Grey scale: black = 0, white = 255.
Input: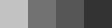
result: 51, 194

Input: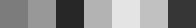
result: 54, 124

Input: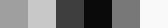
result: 249, 159

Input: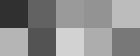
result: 188, 181

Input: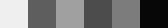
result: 7, 239

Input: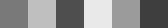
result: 62, 121

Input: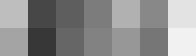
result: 227, 164

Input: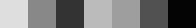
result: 4, 222
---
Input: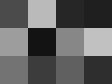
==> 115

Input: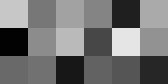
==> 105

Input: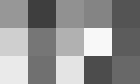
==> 234

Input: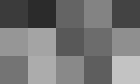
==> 116

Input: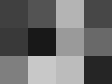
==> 127

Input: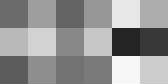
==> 92

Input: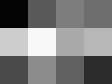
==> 74

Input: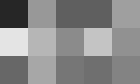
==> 103

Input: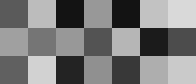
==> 96

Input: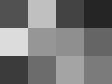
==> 59
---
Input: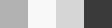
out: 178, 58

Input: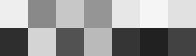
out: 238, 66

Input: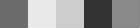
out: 108, 137

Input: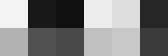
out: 243, 59

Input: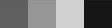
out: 95, 22

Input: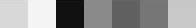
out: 216, 200
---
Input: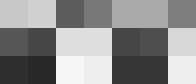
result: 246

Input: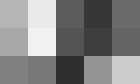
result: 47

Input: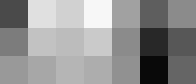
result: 181

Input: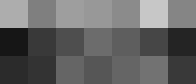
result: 101

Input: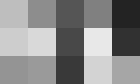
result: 57

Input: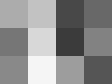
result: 157

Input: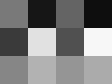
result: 149
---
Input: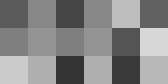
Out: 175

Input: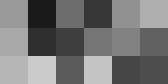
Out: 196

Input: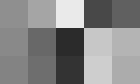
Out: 51

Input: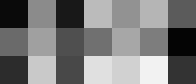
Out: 209

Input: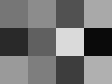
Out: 126

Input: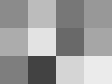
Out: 66

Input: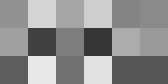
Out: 225

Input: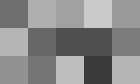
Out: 189

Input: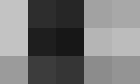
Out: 53
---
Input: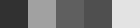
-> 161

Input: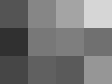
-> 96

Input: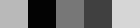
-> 3

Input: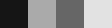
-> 170

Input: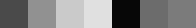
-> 145

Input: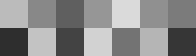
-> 195

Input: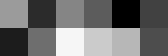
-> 110

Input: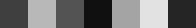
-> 184

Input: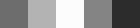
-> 179
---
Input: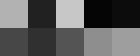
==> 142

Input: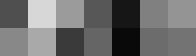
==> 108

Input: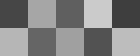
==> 82

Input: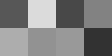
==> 153

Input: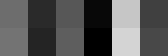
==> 212

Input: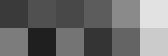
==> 100

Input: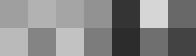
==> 111

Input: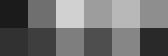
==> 134

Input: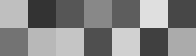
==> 64

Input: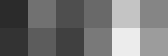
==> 236
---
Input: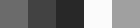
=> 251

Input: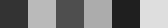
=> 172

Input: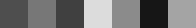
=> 220

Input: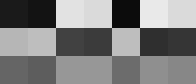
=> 218

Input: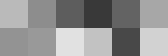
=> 57

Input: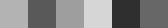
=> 214
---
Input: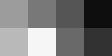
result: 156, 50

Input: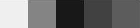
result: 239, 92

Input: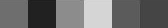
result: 110, 69

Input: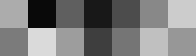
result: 172, 151

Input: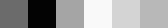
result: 107, 184

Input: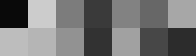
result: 9, 44

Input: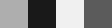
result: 174, 91
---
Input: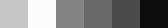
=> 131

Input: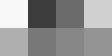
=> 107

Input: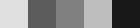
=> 128

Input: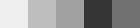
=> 161

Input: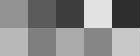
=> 61

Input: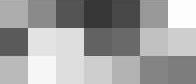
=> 84
